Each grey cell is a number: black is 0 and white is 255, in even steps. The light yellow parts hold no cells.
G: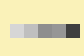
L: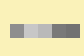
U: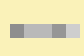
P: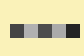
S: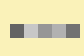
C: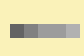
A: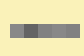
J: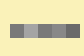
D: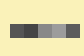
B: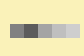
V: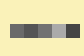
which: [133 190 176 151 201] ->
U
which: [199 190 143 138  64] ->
G
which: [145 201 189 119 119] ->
L
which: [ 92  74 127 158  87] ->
D
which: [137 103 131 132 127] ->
A
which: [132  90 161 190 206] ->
B

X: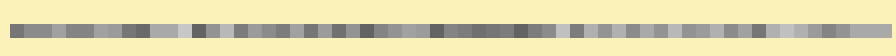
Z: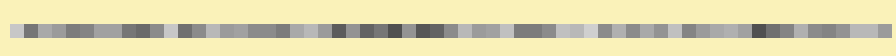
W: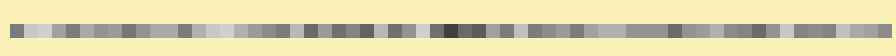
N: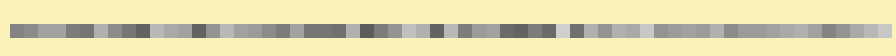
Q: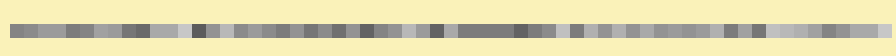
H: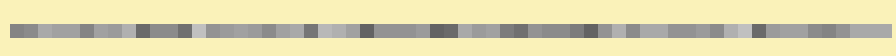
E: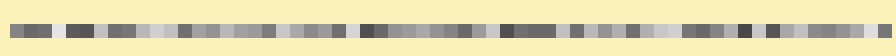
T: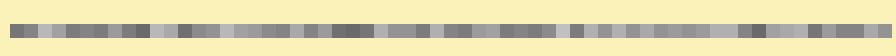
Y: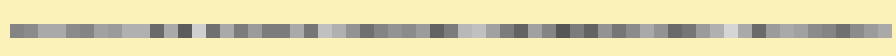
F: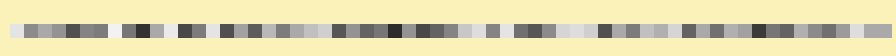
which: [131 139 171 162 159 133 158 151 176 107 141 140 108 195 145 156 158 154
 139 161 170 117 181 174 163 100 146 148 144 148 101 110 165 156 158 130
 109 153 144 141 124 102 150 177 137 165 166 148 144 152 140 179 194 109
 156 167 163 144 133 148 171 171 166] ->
H
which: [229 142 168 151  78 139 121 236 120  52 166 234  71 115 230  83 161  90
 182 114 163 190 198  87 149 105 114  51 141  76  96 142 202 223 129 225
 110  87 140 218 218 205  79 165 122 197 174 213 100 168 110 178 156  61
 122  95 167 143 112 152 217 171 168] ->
F
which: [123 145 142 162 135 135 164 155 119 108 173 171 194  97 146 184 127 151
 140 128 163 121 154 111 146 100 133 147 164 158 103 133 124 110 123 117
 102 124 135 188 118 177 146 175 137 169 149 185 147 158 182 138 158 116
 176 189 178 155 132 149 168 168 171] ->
X

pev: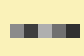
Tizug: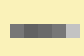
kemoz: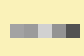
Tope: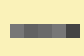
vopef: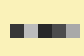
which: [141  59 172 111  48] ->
pev
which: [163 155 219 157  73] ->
kemoz
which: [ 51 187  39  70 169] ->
vopef
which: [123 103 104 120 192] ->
Tizug

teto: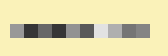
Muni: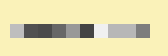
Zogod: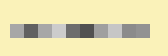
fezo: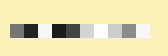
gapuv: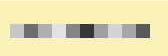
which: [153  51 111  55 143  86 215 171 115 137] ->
teto
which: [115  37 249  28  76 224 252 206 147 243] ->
fezo
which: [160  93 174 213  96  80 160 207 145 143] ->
Zogod
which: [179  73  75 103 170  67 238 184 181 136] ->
Muni

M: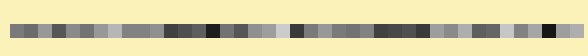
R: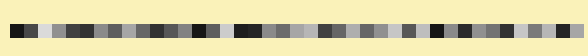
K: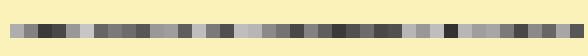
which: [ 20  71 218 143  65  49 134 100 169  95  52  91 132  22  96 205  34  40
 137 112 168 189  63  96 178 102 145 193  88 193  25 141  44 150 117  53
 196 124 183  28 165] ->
R
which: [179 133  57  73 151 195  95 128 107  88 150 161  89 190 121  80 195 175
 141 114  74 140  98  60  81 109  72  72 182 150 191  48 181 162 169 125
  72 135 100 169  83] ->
K

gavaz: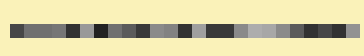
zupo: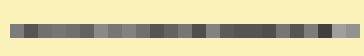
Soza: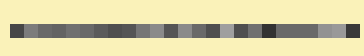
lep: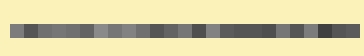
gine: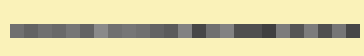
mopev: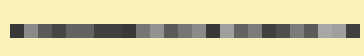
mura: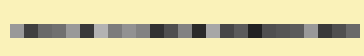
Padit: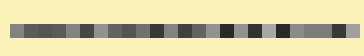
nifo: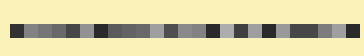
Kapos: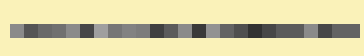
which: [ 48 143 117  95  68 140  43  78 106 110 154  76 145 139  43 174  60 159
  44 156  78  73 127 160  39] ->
nifo
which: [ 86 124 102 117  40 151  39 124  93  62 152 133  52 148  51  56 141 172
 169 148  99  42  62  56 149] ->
gavaz
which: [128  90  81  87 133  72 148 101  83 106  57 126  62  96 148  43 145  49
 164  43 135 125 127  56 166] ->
Padit
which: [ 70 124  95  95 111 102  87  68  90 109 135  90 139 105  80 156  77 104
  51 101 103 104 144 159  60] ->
Soza
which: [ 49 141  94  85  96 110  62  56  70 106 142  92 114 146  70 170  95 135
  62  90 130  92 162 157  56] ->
mopev

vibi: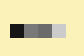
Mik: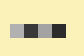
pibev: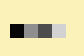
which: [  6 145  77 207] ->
pibev
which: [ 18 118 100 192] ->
vibi

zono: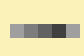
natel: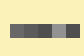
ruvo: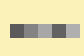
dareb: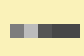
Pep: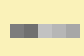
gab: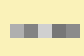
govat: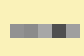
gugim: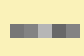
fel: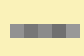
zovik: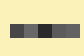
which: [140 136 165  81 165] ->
govat
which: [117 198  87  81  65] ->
dareb
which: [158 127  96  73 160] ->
zono
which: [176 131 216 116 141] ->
gab
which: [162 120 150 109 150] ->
fel

